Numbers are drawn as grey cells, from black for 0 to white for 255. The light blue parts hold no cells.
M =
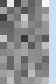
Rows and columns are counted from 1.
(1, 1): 79
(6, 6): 120
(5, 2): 103
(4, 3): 150
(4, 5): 133
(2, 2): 105
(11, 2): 169
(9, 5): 144
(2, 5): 105
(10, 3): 147
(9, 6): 140
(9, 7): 104
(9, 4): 98
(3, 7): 178
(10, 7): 125
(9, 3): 159
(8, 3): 155
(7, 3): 124
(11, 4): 99
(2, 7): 144
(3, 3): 118
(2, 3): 128
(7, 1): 108
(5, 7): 147

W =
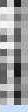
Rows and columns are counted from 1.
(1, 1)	91
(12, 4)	168
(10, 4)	138
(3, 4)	148
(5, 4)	178
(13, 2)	217
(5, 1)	183
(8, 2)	182
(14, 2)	164
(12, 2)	181
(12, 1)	96
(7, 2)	239
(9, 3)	91
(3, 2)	215
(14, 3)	33
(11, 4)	150
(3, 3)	98
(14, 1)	104
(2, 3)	151

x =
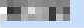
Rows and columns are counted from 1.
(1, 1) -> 143
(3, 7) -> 158
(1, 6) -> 143
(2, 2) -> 49
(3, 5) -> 160
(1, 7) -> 134
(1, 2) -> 115
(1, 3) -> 126

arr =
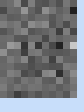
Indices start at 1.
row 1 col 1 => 104
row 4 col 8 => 85
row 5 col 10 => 125
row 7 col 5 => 133
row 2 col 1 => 75
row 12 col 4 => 117
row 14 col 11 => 126
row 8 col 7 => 94
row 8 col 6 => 123
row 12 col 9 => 129
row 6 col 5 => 108
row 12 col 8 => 91
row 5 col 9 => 62
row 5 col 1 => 85
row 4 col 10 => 77
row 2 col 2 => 106
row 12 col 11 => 120
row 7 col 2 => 154
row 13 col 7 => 102
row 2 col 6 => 83
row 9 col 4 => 133
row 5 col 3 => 119
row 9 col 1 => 102
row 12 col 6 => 118
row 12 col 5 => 108
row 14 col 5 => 98
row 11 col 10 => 104
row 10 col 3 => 94
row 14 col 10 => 86
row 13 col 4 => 105
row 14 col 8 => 92
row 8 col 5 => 118
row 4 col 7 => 136
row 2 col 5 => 99

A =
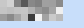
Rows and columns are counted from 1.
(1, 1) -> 200
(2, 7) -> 140
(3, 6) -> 242
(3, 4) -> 193
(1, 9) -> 138
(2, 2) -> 191
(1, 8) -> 159
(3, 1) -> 156

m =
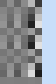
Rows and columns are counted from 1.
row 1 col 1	111
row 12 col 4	125
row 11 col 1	104
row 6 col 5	64
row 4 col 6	225
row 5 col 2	136
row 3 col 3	151
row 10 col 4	138
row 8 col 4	132
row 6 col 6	192
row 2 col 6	157
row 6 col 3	149
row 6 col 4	112
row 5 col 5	156
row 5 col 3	112
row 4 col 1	148
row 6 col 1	141
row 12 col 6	125
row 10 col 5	187
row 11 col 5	218
